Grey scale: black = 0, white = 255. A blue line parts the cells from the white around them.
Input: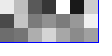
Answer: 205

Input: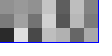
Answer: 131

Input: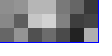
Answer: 56

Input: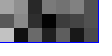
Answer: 81

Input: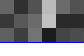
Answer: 82

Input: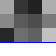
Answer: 174

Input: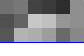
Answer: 143
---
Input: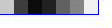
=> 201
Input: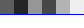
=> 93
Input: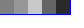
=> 127
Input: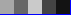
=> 167
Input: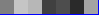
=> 127
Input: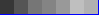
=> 55
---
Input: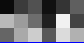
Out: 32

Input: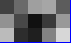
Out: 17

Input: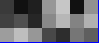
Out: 183

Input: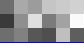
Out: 123

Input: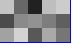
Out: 146

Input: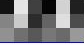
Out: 100

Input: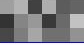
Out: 57

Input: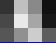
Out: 233

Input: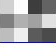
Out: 176

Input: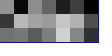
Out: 197
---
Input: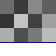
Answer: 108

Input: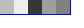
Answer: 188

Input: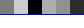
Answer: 123

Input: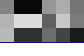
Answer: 131

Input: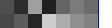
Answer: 79

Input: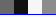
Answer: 104

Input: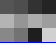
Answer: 85

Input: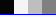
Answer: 5

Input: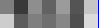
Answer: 127

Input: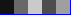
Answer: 18
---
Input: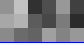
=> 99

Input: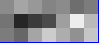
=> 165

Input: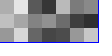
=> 102

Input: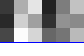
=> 214

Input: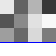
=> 217

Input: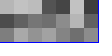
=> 147

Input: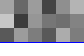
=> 125

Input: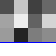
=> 125

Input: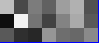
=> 39
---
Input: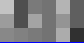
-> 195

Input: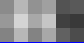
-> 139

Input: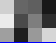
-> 208

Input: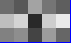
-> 109

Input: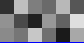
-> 48

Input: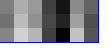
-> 126

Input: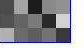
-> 75

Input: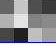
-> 101

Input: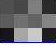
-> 79
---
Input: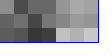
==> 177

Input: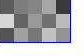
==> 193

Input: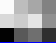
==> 111

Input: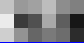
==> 109

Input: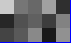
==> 25

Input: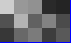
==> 61

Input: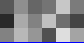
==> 222

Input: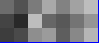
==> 136

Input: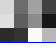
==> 250

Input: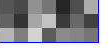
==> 132
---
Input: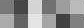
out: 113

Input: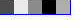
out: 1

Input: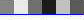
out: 27

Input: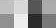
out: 171

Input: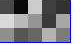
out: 64

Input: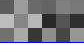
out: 100

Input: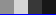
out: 23

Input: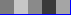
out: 57
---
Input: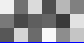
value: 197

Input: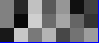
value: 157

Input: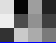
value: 122

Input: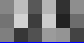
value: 67

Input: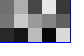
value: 218

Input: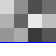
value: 86

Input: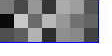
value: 66

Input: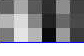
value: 59
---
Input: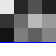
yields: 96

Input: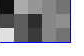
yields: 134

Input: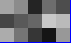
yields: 21

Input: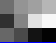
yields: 19

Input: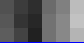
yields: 136

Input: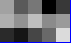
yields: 105

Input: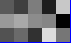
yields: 220

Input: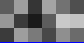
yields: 143

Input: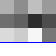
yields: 246
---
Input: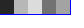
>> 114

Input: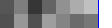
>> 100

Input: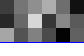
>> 174

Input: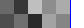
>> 141

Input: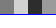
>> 155

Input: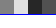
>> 81
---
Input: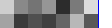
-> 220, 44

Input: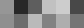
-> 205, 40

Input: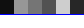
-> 206, 15

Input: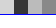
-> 213, 54

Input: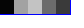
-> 195, 5

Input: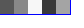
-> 247, 57

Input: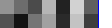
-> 210, 19

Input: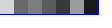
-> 214, 26
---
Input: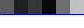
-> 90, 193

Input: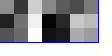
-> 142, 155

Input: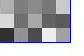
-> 175, 161

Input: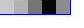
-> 201, 141

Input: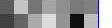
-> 92, 189

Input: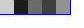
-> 205, 146
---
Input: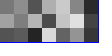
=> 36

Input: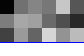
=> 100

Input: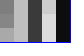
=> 58

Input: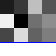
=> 98

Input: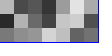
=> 150

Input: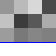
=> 134
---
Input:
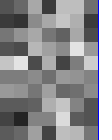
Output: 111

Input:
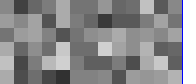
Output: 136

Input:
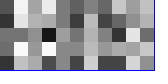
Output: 193

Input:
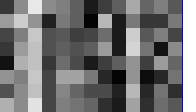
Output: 88

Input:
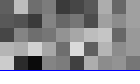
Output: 160

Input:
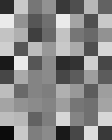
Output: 98

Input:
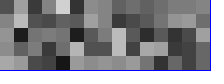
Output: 132
